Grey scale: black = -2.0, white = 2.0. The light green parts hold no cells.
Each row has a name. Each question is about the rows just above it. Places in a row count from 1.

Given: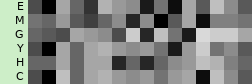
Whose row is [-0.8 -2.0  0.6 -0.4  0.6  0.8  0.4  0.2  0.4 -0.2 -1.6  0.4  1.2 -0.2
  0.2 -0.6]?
Y
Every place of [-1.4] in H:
7 9
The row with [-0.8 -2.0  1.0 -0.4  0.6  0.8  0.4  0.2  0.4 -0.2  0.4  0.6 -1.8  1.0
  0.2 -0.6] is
C
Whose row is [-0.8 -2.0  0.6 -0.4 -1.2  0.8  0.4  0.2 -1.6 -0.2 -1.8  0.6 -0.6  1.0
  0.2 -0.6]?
E
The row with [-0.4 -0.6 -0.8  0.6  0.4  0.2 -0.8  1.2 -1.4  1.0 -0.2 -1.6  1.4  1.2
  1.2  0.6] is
G
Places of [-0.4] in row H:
1 2 4 8 10 16

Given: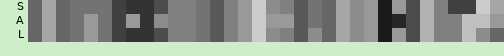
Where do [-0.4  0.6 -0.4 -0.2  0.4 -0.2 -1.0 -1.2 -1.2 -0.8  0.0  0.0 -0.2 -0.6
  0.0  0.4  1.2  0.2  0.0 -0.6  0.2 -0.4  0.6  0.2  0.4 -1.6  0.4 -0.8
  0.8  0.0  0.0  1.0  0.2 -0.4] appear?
L
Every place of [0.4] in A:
5 8 16 18 19 25 34
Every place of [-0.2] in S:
4 5 6 13 21

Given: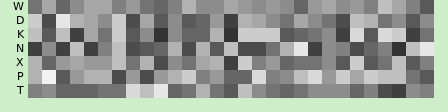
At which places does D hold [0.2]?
6 11 18 21 27 29
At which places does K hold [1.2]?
7 16 17 18 27
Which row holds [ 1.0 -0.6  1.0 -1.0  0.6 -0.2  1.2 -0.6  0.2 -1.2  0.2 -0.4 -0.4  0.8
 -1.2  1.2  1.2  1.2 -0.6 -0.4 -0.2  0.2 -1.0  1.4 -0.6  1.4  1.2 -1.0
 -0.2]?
K
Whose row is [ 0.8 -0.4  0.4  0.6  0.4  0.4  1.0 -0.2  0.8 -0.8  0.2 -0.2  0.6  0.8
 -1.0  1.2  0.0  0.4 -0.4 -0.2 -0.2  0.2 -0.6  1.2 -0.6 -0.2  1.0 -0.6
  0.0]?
X
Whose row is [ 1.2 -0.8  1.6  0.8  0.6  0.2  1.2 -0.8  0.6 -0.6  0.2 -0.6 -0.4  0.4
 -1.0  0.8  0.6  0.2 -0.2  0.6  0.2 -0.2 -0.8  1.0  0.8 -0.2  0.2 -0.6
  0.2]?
D
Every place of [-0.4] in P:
15 16
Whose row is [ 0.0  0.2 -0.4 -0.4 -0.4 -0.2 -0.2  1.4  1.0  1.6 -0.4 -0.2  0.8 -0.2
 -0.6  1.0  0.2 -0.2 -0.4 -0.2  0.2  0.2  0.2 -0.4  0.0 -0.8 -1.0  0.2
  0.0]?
T

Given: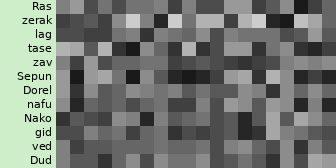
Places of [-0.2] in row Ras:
4 6 7
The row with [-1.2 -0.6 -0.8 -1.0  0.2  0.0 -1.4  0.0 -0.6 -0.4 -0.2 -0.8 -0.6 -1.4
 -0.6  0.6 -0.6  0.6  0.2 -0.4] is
Nako
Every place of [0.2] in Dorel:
3 6 14 17 19
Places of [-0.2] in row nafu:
8
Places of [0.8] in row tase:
1 4 10
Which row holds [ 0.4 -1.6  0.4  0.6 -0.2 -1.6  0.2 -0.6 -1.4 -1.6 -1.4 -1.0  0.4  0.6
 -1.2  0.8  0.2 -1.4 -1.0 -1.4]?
Sepun

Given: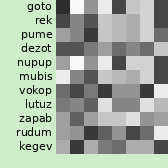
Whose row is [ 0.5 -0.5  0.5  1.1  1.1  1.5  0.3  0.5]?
zapab
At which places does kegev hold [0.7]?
1 3 6 7
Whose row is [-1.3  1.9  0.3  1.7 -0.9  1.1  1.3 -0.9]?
goto
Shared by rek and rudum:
[-0.9]
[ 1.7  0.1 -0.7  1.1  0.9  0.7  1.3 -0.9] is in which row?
mubis

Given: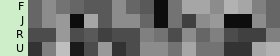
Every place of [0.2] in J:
2 7 8 13 17
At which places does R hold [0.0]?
9 14 18
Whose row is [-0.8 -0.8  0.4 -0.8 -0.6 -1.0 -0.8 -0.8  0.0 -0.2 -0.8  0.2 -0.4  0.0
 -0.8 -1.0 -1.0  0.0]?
R
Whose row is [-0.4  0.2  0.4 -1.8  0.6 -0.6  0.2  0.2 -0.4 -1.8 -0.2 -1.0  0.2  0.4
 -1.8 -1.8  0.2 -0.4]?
J
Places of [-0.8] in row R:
1 2 4 7 8 11 15
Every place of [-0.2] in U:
11 13 14
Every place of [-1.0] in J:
12

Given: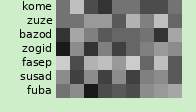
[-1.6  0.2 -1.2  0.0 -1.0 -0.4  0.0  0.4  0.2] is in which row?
zogid
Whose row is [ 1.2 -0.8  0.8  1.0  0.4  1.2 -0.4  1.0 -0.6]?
fasep
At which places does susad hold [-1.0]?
2 4 6
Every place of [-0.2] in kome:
1 5 6 9

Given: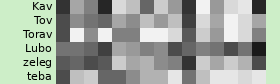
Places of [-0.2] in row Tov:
3
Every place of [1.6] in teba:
9 12 13 15
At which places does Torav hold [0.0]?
5 6 15

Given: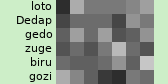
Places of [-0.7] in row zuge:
1 3 7
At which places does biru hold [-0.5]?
2 3 6
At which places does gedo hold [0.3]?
7
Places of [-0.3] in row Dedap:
2 3 4
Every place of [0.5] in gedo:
2 4
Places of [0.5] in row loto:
7
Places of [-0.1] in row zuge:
4

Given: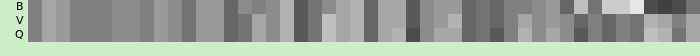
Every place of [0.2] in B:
7 8 11 16 18 22 29 37
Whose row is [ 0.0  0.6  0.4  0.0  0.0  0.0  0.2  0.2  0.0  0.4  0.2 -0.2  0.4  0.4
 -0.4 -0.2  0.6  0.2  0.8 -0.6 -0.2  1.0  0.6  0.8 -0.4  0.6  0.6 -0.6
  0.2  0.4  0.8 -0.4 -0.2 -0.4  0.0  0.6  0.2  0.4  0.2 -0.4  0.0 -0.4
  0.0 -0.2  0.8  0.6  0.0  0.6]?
V
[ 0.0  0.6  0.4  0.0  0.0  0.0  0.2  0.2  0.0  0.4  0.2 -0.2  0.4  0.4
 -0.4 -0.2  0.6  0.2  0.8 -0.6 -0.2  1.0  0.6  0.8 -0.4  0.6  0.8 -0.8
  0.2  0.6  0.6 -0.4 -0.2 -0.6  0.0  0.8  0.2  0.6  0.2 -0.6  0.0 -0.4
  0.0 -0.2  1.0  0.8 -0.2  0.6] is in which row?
Q

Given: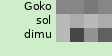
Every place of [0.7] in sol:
2 4
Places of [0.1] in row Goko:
1 2 4
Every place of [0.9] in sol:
1 3
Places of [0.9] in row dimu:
1
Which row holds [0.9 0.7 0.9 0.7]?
sol
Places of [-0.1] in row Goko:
3

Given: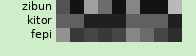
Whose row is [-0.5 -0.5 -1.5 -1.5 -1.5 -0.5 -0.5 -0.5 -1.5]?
kitor
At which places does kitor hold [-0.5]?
1 2 6 7 8
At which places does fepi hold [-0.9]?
3 5 8
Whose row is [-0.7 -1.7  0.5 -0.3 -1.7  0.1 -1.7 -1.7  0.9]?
zibun
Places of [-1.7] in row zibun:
2 5 7 8
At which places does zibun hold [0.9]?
9

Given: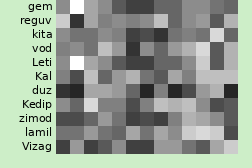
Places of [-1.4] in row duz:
2 7 9 13
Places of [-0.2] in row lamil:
1 2 4 7
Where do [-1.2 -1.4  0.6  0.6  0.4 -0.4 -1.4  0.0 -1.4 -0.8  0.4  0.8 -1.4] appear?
duz
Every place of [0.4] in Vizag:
2 8 9
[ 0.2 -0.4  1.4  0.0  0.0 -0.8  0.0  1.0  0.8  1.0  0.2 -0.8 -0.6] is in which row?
Kedip
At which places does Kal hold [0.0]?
1 10

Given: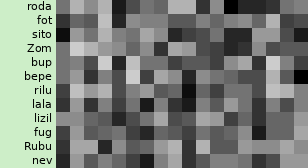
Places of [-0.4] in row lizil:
3 14 16 17
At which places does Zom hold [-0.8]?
11 16
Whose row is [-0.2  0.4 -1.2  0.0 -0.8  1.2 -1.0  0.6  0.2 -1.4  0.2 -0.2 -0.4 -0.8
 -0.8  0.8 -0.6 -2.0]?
bepe

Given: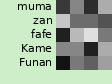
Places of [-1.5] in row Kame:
3
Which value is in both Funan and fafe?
[-0.1]
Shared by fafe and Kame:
[-1.5]

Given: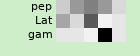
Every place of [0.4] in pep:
2 4
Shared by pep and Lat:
[1.4]
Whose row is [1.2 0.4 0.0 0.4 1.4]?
pep
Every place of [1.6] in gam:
1 2 5

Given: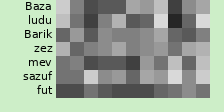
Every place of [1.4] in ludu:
8 11
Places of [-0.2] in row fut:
3 9 11
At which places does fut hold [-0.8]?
1 2 5 6 7

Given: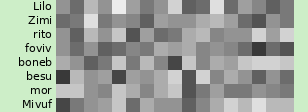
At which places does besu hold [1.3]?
9 11
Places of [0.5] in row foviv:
9
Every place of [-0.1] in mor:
11 13 14 17
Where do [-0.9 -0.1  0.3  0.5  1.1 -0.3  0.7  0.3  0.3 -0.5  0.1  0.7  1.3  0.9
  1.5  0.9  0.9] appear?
Mivuf
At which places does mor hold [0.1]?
4 7 16

